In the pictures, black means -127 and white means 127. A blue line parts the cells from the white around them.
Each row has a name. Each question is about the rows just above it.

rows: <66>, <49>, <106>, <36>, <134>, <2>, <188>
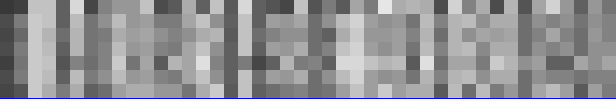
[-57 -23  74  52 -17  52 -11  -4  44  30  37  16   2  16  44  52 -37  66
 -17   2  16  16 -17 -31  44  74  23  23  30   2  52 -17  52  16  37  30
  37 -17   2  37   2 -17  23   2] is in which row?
<106>
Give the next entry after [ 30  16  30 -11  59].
[2]
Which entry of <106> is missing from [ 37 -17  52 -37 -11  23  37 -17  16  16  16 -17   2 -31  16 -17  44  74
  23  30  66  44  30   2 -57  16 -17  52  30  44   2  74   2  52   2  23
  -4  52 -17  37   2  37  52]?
[-23]
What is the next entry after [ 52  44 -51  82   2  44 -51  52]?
[-43]
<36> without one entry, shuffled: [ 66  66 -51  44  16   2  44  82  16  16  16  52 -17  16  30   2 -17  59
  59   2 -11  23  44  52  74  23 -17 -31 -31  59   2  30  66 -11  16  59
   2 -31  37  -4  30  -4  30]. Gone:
[9]

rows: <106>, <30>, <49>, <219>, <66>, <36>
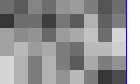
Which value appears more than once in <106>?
[-17]
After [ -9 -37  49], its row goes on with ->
[-30  -2]
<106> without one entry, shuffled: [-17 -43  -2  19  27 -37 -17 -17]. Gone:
[5]
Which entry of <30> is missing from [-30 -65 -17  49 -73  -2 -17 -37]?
[-9]
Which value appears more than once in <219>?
[57]

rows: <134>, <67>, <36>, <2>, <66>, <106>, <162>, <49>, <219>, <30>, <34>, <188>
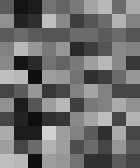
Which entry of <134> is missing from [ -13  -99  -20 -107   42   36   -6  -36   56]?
[-28]
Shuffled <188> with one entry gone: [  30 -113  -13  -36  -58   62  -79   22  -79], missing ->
[56]
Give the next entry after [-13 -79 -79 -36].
[-58]
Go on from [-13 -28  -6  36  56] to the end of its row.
[-20  42]
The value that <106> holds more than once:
[22]
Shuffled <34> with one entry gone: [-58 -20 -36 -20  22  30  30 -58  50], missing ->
[-50]

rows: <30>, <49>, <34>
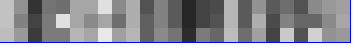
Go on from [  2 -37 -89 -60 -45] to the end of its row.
[ 53 -37  46 -52   2 -24 -24  10  38]
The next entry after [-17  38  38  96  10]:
[46]

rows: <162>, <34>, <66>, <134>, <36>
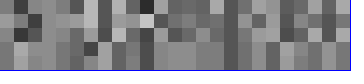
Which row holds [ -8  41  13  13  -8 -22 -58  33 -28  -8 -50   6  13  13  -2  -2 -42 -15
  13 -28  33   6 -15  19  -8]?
<134>
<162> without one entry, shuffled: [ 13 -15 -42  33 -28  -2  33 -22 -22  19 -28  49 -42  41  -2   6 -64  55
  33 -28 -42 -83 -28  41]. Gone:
[-35]

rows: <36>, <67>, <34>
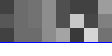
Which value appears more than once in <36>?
[-62]
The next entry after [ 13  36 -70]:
[86]
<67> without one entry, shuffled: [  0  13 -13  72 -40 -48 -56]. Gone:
[-19]
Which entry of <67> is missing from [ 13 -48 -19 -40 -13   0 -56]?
[72]
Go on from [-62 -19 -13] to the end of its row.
[ 13 -48 -62 -62  29]
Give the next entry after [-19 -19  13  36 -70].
[86]

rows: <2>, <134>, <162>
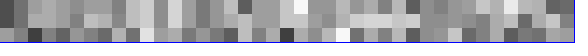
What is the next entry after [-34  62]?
[1]
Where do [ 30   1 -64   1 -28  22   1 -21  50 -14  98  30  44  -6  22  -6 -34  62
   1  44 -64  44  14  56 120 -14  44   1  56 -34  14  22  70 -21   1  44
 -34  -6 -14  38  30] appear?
<162>
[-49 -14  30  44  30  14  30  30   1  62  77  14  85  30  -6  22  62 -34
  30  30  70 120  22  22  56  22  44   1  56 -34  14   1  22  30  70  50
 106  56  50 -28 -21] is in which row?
<2>
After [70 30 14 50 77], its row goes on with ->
[ 85  85  70  77  14  14  22  14   1  44  62 -21  44  70   1]

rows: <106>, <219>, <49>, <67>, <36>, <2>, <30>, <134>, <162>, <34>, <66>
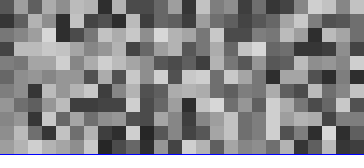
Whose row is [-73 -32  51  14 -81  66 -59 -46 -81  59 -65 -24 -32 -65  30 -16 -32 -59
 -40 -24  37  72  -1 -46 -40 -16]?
<219>
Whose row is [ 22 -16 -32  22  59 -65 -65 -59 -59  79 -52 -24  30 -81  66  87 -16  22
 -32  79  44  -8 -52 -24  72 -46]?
<134>
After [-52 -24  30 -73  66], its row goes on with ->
[ -1  14 -65 -16 -73 -59   6  79  66   6  66]
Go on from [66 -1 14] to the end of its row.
[-65 -16 -73 -59   6  79  66   6  66]
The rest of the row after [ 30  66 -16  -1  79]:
[ 30  51  44 -59  -1  -1]
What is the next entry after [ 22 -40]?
[-32]

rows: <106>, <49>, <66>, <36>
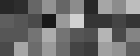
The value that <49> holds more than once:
[-74]
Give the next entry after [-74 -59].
[-74]
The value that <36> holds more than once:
[-19]
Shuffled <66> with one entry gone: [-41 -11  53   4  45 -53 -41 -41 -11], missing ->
[-47]

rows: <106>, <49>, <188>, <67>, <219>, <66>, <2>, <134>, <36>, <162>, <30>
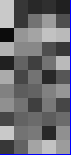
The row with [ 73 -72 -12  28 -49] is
<49>
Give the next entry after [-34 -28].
[1]

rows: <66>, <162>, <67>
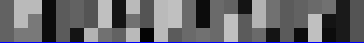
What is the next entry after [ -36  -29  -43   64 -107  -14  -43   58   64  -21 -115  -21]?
[64]
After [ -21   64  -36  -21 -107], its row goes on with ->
[ -36 -115   64 -115 -101  -43]

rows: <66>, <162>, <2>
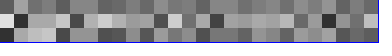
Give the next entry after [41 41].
[70]
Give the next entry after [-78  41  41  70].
[-54]
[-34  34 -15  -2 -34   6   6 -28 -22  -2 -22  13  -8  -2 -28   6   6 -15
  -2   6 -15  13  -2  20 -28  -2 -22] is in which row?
<66>

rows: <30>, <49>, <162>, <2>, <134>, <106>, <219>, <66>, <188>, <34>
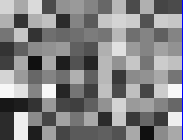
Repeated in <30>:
[-52]
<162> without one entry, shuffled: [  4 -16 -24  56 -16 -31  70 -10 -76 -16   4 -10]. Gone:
[-3]
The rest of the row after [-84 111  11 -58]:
[ 34 -10  41 -84  70 -70 -24 -70 111]
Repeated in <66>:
[26]
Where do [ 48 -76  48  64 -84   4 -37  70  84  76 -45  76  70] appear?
<49>

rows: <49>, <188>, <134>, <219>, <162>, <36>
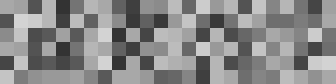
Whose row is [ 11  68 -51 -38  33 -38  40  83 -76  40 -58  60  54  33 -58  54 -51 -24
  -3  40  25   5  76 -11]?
<134>
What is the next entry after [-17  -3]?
[-17]
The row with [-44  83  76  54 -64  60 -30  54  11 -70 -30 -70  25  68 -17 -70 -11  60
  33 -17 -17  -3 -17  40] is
<188>
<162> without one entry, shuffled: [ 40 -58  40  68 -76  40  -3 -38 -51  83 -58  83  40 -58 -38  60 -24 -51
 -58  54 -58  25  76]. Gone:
[48]
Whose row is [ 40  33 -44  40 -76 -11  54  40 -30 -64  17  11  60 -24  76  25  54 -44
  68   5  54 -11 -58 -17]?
<219>

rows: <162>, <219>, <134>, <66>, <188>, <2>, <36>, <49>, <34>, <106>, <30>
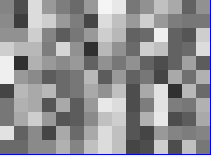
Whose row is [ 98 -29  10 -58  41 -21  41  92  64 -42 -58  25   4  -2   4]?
<106>
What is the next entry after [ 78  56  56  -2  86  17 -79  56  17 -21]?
[78]
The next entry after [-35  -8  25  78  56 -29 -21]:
[111]
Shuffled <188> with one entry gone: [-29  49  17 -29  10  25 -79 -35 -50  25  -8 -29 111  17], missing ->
[33]
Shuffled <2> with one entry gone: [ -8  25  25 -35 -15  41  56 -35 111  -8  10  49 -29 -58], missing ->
[-21]
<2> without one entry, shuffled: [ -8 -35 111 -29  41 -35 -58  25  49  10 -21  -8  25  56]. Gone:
[-15]
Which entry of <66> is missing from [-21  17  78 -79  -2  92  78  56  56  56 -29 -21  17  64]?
[86]

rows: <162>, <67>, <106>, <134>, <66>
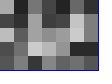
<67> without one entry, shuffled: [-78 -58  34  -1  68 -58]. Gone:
[-65]
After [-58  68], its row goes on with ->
[-1]
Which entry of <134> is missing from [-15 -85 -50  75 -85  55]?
[20]

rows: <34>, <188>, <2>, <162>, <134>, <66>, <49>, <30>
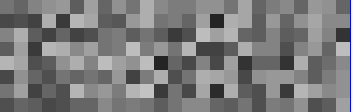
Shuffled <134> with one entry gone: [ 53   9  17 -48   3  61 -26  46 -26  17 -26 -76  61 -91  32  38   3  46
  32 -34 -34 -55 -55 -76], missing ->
[-18]
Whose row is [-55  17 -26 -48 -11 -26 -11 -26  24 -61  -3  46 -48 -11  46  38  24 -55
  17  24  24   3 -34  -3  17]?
<66>
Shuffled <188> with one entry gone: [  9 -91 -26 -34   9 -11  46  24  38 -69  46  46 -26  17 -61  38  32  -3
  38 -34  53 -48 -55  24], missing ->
[-40]
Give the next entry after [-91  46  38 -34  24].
[-26]

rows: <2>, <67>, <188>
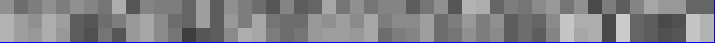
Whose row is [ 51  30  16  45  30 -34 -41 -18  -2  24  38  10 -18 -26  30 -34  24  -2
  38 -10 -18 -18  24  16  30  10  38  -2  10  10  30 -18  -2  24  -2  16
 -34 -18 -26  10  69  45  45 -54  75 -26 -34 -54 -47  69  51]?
<67>
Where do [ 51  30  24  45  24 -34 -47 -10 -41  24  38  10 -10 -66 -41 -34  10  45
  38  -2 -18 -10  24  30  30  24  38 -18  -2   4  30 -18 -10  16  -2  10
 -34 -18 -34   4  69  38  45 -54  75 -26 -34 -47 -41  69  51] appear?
<188>
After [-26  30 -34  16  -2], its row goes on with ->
[-18 -41   4 -34 -26  38 -10  16 -10   4   4 -34 -10  16 -41  51  45 -26
  -2 -10  10  24 -10  16 -54  -2 -34   4  38  24  24 -26 -26]

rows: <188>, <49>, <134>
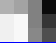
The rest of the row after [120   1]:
[-74]
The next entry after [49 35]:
[1]

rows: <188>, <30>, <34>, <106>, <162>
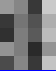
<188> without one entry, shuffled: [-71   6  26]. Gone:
[74]
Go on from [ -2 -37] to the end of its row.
[59]
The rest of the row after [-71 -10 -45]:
[46]
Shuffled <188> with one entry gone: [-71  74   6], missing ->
[26]
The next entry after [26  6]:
[-71]

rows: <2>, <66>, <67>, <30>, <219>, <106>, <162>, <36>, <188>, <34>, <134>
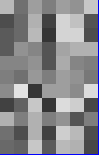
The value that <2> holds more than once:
[30]
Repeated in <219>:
[5]
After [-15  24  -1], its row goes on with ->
[30 18 -7]
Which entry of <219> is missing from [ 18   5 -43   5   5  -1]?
[43]
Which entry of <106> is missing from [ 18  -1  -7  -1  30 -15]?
[24]
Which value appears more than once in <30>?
[49]
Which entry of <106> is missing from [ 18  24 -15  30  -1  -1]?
[-7]

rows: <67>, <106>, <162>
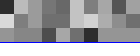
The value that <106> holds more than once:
[-16]
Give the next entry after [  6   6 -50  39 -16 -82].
[21]
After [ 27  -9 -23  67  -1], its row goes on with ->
[ 39 -42  33]
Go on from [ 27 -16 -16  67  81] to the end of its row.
[ 45  13 -16]
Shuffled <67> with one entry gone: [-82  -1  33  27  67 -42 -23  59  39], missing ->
[-9]

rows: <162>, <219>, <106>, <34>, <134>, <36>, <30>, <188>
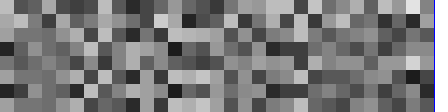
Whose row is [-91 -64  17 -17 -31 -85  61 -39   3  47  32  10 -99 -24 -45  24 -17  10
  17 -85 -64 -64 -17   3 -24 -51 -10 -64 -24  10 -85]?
<30>
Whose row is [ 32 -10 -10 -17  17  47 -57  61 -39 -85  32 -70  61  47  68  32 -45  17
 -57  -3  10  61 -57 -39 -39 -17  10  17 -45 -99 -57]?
<36>
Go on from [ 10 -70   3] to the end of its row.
[ 47 -31  10 -31 -45 -64 -45  17   3  32  17  24 -64  47   3  17  17 -31
  24  24  83  24]
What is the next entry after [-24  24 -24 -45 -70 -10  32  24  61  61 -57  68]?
[-17]
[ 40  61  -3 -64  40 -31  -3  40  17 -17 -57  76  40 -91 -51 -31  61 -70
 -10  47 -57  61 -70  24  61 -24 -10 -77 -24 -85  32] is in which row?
<219>
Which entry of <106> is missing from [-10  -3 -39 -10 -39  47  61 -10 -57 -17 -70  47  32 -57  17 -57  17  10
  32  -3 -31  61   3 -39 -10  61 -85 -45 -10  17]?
[53]

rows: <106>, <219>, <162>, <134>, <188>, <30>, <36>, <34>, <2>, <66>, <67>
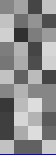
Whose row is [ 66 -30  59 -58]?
<30>
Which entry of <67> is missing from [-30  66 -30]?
[74]
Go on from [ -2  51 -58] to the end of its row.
[86]
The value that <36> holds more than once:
[6]

